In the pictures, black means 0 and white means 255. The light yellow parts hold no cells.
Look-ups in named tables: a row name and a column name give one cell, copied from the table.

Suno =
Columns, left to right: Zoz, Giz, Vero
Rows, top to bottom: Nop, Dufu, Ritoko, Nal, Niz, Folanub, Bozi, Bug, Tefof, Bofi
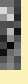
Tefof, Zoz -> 84
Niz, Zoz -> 85
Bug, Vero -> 128
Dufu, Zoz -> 216
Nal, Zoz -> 80
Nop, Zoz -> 111
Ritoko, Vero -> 38
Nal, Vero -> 85
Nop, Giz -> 111
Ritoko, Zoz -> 150
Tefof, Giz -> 121
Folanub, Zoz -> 38
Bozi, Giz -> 9
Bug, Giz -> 106
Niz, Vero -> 18
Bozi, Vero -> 108

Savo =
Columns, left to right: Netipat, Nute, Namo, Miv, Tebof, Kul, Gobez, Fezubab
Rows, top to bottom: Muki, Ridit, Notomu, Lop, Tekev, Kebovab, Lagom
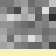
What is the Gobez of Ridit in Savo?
223
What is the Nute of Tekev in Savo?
134
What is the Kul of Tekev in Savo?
129
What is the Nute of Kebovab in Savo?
110
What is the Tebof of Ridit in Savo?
132
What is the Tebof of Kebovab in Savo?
223
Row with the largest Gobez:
Ridit

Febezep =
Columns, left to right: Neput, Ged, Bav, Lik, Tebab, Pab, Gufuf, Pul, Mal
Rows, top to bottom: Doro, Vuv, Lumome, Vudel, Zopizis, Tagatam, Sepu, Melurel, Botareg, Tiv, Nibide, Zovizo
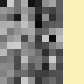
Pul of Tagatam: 13
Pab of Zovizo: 53
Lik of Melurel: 145
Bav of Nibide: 105
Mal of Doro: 94
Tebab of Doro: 19
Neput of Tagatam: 116
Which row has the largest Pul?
Botareg

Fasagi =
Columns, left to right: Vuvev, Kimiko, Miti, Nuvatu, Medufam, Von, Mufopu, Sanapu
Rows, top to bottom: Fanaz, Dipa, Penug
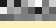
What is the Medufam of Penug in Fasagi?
129
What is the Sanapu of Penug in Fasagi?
131
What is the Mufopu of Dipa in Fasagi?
145
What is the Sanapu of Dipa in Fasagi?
97
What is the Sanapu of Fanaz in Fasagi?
205
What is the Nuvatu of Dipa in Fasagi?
125
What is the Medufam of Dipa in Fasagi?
91
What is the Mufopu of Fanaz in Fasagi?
125
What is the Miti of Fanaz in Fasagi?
39
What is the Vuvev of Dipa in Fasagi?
239
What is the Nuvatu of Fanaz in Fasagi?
160
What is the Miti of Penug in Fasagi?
130
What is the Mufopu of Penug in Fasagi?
121
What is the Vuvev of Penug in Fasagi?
98
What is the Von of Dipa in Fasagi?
29
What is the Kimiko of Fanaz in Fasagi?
178
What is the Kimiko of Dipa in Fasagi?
157
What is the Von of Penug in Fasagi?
156
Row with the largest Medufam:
Fanaz

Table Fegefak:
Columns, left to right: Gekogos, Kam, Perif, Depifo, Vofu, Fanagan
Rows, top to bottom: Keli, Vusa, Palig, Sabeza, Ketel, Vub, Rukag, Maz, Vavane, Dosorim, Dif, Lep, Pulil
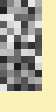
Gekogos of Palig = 227
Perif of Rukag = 37
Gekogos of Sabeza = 94
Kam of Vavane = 110
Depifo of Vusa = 158
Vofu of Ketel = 172
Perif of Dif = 100
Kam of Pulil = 80
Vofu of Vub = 236
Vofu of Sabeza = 175
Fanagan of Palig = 173
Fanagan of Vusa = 149
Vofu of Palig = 97
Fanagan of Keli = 175
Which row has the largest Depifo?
Maz

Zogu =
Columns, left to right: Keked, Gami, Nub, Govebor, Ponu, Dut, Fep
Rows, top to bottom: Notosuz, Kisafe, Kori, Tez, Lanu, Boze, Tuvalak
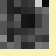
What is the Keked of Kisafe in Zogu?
84
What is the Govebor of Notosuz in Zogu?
50
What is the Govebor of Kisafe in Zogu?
41
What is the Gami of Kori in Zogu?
49
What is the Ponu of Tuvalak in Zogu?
45
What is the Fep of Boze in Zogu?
52
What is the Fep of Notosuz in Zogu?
13
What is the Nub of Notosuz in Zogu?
79
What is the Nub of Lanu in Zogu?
46
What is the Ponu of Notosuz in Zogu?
58

